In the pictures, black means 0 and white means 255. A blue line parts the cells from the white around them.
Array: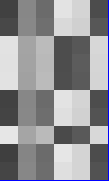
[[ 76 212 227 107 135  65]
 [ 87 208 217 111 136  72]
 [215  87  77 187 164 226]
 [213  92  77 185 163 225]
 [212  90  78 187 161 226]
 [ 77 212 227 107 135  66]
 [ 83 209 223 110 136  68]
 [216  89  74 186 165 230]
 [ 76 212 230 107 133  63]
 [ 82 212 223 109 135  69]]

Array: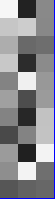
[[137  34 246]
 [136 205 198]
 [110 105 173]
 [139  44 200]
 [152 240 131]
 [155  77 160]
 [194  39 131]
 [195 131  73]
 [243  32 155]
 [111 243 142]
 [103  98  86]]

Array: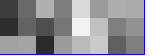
[[171 174 155 217 125 176 105  61]
 [147 127 192 242 118  78  99  46]
 [127  95 202 185 155  43 164 162]]

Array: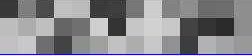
[[142 109 107 142 131 204 118  62  59 186 192  75 126  56]
 [140  42  50  68 199 209 198  52 207 113 102 191 172 189]
 [152 164 178  60 145 199 174 192 159 140  67 109 199 192]]

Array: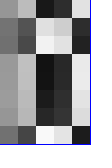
[[226  45  24 188 150]
 [ 45 206 224  83 115]
 [ 34 226 242  73 112]
 [234  40  18 192 153]
 [235  41  19 191 154]
 [227  47  27 186 156]
 [220  52  39 183 150]
 [ 28 228 249  69 113]]

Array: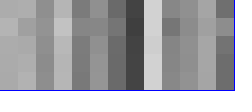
[[111 165 144 135 210  67 106 144 123 181 143 174 172]
 [141 160 140 118 210  63 117 135 134 194 147 160 180]
 [115 166 144 133 206  67 107 144 124 184 143 170 172]
 [109 166 143 134 210  68 106 148 123 181 140 174 171]
 [109 165 146 136 210  68 106 149 121 182 142 178 170]]

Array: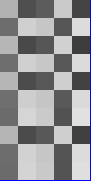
[[ 68 202  92  79 178]
 [220  86 198 208 109]
 [ 61 209  86  73 182]
 [219  87 199 208 110]
 [ 66 207  87  76 182]
 [218  89 197 206 111]
 [225  82 202 213 107]
 [ 64 207  88  75 181]
 [220  84 198 210 109]
 [223  83 201 212 107]]
